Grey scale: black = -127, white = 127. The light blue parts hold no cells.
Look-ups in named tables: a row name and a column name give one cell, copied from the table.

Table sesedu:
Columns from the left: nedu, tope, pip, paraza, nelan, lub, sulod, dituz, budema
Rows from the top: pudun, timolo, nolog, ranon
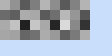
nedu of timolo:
-20
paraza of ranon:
-14
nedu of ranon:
38
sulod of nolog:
90
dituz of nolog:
9
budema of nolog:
-76
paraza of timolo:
40
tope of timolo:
-32
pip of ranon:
-25
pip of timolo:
44
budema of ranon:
46
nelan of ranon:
44
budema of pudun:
52
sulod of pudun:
-37
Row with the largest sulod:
nolog

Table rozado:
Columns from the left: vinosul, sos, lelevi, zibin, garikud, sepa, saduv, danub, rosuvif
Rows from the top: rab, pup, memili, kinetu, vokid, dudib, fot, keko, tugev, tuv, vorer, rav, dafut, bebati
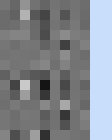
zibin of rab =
-13
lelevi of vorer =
-14
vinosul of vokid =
-9
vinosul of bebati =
4
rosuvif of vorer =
-24
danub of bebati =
-12
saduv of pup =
-44
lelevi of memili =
-2
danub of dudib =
-11
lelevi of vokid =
-9

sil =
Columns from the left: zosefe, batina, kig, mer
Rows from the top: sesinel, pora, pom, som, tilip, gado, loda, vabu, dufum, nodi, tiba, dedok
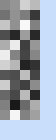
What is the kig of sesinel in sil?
81
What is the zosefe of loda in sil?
81
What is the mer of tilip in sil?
23
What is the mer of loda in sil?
-77
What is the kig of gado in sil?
-58
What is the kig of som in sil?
29
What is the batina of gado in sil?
3
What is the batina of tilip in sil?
107
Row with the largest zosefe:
gado

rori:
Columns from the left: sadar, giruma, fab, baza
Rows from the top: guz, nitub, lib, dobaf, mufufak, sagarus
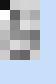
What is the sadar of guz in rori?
-111
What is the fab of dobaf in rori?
12
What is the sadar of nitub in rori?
125
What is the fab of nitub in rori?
63
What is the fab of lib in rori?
94
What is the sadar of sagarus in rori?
76
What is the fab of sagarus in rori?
-24
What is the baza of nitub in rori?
43
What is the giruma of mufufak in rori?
90
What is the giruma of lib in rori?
11
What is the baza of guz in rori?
84
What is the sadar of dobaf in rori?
59
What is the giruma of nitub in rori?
-26
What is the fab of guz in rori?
85
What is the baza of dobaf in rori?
-10
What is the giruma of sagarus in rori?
-10
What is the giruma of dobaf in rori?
17

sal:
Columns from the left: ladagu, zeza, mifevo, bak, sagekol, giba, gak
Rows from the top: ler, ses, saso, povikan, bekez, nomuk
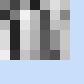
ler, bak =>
-96
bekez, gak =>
71
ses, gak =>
5
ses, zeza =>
-3
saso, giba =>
63
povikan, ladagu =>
92
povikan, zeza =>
-92
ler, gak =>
68
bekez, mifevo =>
85
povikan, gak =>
71
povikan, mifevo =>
88

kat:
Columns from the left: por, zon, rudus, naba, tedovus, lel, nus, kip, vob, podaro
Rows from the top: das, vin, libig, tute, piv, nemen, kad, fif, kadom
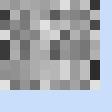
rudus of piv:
-22
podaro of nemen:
49
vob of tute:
9
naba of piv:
44
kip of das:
28
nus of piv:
25
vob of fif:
62
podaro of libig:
-55
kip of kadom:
35
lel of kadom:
26
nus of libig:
61
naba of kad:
44
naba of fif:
44
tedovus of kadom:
78
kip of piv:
4
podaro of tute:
77
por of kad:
22
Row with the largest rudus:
das

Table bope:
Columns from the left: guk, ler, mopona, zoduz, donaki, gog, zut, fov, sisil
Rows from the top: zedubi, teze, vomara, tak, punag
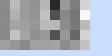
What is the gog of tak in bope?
-45
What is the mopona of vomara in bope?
32
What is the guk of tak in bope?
8
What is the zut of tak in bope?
23
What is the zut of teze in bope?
8
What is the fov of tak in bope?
-23
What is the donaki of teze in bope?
64
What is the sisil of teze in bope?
119
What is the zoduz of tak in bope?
16
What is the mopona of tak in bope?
36

